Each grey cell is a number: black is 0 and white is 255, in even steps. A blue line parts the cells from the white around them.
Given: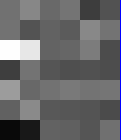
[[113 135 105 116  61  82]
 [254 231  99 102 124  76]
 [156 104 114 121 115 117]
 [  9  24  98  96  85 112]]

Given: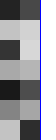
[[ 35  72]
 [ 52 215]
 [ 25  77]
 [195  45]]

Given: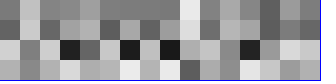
[[122 193 132 137 159 126 124 123 121 234 130 169 134  95 155 125]
 [209 127 206  33 101 200  28 192  25 175 196 138  35 154 217 201]]

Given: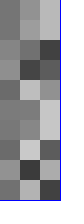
[[117 146 185]
 [133 113  65]
 [107 190 145]
 [120 135 198]
 [146  59 172]]

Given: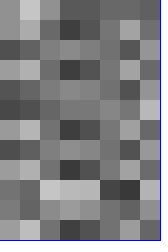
[[145 197 145  89  89 104 104  96]
 [ 80  98 127 138 126 113  86 149]
 [ 84 101 124 136 130 113  82 148]
 [154 181 114  62  80 119 160 104]
 [156 176 114  58  81 121 162 107]
 [123 100 139 155 143 114  98 143]]

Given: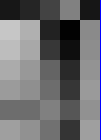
[[ 23  37  67 129  22]
 [189 168  55  14 141]
 [155 143 109  54 154]
 [159 145 113  52 159]]

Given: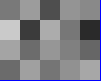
[[121 156  78 148 137]
 [164 108 150 128 102]]
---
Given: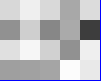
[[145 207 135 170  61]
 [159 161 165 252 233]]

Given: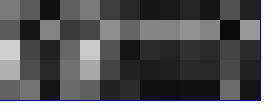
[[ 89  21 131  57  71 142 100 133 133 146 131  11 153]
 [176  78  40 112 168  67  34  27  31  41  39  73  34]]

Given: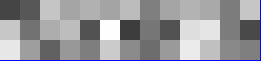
[[199 114 173 189  82 254  61 118  82 222 229 124  73]]

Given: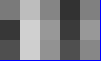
[[ 55 208 152  58 152]]

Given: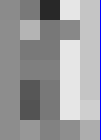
[[141 180 120 136 197]
 [141 127 127 230 197]
 [141  83 120 230 207]]

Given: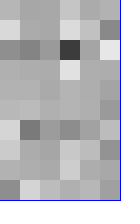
[[217 171 168 219 193 137]
 [176 173 172 225 174 173]
 [184 187 176 180 175 154]
 [203 172 166 200 188 147]
 [142 212 188 176 183 160]]

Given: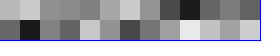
[[103  25 130  99 199 147  71 116 159 233 194 162 205]]
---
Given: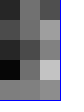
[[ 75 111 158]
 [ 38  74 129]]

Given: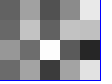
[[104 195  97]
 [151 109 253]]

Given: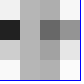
[[ 33 180 104]
 [206 181 162]]

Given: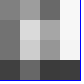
[[114 218 166]
 [114 205 150]]

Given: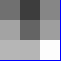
[[163 100 158]
 [182 181 253]]

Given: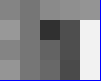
[[152 118  48]
 [132 118  99]]

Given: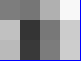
[[193  52 120]
 [186  57 124]]

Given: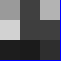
[[210  62  63]
 [ 29  27  46]]

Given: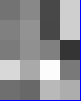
[[128 146  71]
 [123 144 128]]
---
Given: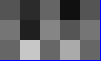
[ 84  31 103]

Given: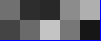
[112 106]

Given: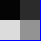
[  4 147]

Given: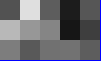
[ 82 151 113]

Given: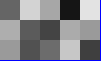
[101  91 108]

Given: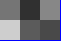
[117  91]
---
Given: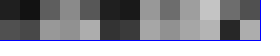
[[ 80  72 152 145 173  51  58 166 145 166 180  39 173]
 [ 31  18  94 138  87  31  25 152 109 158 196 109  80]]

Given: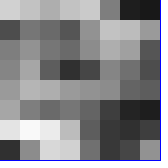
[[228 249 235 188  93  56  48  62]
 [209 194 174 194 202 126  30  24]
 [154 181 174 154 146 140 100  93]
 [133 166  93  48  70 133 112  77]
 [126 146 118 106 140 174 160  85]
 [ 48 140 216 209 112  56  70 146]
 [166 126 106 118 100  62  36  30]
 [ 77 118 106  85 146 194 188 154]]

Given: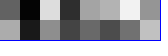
[[172  25 142  68 105  76 113 193]
 [ 98   4 221  46 164 179 242 149]]

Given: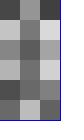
[[105 188  98]
 [ 71 149  64]
 [196 120 217]
 [180 112 209]
 [ 78 105 128]
 [134  92 164]]

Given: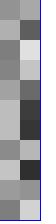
[[126 224]
 [126 210]
 [132 196]
 [139 183]
 [147 168]
 [155 147]
 [162 106]
 [176  94]
 [189  61]
 [189  54]
 [196  47]]

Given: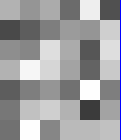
[[113 254 134 186 186 193]
 [178 246 214 163  99 201]
 [119 193 207 178  59 163]
 [178 149 171 107 238  80]
 [142 134 222 171  86 222]
 [ 93 126 149 113 254 126]
 [ 73  93 126 155 149 207]]

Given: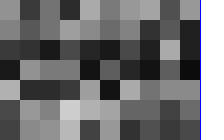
[[ 73 152 130 205 177 164 101 101  66 107]
 [ 25 146 122 122  19  94  38  19  94  12]
 [ 66 138 146 184  66 152  50  80  58  73]
 [130  88 115 158 138 107 130  50  88  32]
 [146  58 115  44 170 122 152 164  80 152]
 [ 58  50  25  73  38  25  73  32 170  32]
 [177  44  44  58 158  19 170 115 138 138]]
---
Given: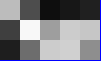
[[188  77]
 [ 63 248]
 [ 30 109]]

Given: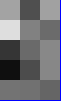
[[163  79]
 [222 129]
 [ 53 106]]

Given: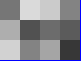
[[118 218]
 [174  81]
 [210 131]]

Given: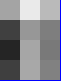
[[164 234]
 [ 64 151]
 [ 37 166]]

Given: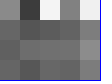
[[138  60]
 [102  85]
 [ 96 109]]

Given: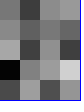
[[119  61]
 [137  96]
 [167  64]]

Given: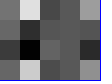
[[115 224]
 [103  46]
 [ 59   2]]

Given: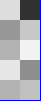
[[221  49]
 [151 200]
 [179 242]]

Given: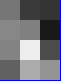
[[117  58]
 [135 128]
 [131 237]]
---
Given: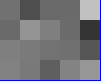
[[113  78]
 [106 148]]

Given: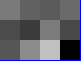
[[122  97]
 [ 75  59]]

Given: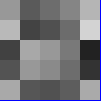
[[152  90]
 [185  67]]

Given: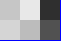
[[198 232]
 [213 188]]

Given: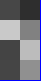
[[ 71  46]
 [201 129]]

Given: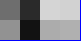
[[110  42]
 [146  18]]

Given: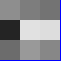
[[142 125]
 [ 36 225]]
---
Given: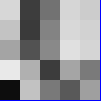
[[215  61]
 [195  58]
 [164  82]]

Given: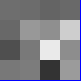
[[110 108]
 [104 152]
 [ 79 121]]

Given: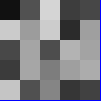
[[ 17  81]
 [203 156]
 [ 72 165]]

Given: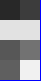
[[ 40  60]
 [226 226]
 [ 87 114]]

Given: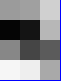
[[155 160]
 [  5  20]
 [135  69]]

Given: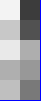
[[243  60]
 [200  81]
 [233 174]]
